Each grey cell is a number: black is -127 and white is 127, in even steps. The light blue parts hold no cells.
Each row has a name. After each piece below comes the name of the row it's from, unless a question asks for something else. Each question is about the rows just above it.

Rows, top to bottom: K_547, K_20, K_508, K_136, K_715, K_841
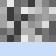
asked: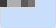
K_715
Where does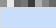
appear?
K_547
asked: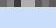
K_715
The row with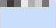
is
K_841
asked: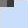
K_547
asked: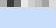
K_20
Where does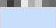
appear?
K_841

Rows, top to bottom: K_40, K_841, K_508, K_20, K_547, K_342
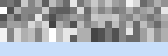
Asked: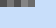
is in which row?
K_342
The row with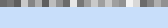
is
K_40
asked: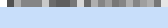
K_841
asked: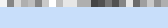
K_547
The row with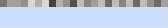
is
K_20

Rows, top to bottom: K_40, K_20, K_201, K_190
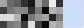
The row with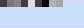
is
K_190
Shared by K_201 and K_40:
[36]
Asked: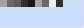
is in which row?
K_40
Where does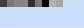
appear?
K_20
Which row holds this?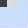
K_190

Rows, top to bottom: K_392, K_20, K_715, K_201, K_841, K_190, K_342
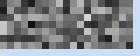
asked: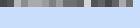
K_715
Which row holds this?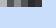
K_392
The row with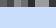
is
K_20
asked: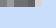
K_715
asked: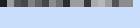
K_20
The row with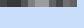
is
K_190

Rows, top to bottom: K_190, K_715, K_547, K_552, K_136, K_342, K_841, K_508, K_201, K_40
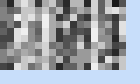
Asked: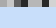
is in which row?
K_190
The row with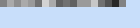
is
K_508
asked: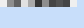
K_136
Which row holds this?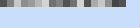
K_841
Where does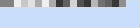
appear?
K_547
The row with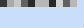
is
K_190

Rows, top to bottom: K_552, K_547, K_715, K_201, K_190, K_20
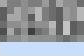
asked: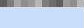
K_547
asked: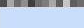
K_190
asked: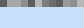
K_715
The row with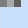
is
K_190

